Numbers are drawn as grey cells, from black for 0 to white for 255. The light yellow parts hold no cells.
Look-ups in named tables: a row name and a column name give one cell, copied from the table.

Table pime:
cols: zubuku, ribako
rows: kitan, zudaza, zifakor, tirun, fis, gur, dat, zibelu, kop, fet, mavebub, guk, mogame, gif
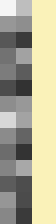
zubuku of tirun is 114
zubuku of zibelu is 215
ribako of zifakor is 58
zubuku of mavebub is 132
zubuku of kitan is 245
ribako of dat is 152
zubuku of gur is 76
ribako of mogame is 75
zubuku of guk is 92
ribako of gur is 50
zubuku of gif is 135
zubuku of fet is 108
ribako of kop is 100
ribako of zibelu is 163
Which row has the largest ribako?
kitan

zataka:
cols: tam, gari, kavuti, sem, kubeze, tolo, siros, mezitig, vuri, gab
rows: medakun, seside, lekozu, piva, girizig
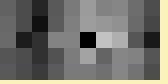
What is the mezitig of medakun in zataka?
134
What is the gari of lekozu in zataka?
28
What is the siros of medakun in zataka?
130
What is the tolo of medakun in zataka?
155
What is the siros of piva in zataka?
99
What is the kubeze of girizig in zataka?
122
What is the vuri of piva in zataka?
129
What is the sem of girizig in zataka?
91
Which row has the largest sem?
lekozu

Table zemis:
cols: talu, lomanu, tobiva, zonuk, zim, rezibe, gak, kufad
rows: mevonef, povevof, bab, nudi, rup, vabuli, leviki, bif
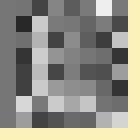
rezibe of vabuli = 137
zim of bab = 140
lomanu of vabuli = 64
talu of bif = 117
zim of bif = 106
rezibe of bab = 93
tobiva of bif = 66
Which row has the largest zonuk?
leviki

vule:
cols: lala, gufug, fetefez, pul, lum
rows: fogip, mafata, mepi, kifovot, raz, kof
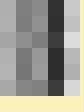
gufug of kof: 134
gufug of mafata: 125
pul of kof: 60
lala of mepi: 165
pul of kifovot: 45
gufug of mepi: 143
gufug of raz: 118
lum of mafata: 193
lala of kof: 168
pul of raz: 45
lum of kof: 215
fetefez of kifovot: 152
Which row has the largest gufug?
mepi

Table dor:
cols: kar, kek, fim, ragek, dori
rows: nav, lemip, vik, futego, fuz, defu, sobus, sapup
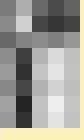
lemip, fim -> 70
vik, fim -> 140
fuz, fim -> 196
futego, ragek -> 218
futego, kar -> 141
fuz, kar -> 155
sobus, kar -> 162
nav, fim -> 105
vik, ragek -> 128
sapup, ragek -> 227
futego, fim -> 180
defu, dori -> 190
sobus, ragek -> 238
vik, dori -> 151
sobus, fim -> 194
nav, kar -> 123
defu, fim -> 178
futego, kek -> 63
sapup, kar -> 153
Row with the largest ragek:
sobus

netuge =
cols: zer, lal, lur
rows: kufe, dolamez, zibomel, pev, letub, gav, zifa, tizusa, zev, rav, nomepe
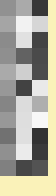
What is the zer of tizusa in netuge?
152
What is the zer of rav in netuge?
144
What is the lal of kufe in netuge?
170
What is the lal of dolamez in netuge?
242
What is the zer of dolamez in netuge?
165
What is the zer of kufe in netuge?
145
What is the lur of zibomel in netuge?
67
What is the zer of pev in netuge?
143
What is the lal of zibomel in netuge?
225
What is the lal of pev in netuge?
98
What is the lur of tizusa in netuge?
247
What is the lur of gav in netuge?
233
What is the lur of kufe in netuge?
55
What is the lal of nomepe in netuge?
70
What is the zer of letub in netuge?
170
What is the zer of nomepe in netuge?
128
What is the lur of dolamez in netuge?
214
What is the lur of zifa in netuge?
174

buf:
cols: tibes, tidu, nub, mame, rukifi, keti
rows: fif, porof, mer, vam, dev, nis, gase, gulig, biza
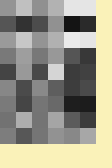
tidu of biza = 87
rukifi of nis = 61
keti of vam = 56
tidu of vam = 158
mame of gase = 105
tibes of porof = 85
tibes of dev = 68
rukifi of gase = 30
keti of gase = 28
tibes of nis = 135
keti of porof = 42
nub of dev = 73
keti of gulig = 59
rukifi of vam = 85
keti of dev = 65
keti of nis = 74
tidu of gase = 69
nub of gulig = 116
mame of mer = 177
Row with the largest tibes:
mer

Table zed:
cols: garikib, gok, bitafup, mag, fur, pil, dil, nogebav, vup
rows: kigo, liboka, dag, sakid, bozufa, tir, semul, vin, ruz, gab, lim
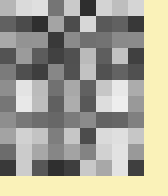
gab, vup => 153
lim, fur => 62
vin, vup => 128
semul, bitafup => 189
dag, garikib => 169
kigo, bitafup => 223
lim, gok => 204
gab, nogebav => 226
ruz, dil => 218
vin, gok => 120
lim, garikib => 57
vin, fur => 123
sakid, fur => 80
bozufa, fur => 81
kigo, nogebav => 190
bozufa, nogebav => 99
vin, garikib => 142

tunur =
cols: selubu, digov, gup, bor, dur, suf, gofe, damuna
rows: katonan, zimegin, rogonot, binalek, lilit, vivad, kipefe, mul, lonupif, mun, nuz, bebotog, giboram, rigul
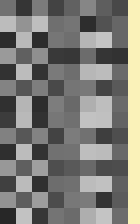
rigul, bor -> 116
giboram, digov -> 93
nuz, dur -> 89
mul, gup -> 50
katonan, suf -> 134
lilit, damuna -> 106
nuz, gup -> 159
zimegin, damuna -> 102
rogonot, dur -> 111
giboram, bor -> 76
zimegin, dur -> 117
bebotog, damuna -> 96
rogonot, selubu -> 44
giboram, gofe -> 51
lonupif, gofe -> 62
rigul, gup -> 55
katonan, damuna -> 72
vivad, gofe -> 68

